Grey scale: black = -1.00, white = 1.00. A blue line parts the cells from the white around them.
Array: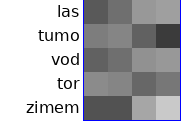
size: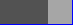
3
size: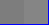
2

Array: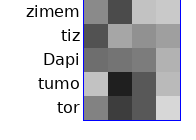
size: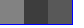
3
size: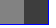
2
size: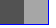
2
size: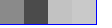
4
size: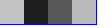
4

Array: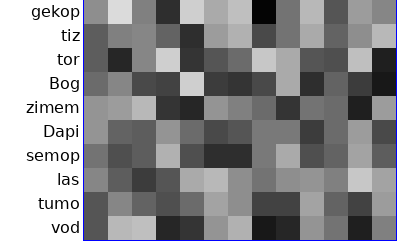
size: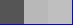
3
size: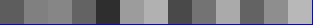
13
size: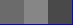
3
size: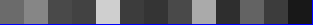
13

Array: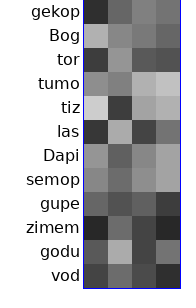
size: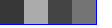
4
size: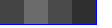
4
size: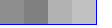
4

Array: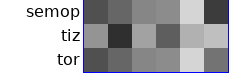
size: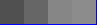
4
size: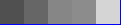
5

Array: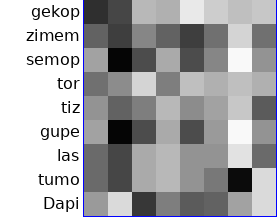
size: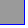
1
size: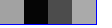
4
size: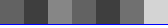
7
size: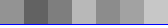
7
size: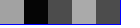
5
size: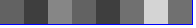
8
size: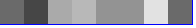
8

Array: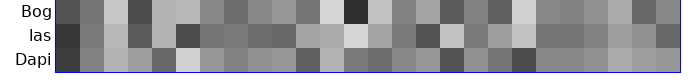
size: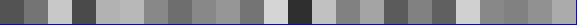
24
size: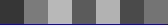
7
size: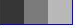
3

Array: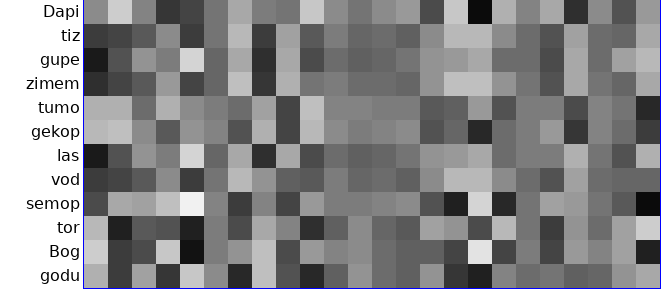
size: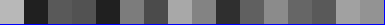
16
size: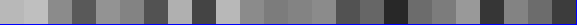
24
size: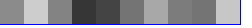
10
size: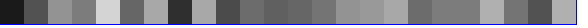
24
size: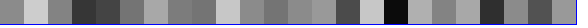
24

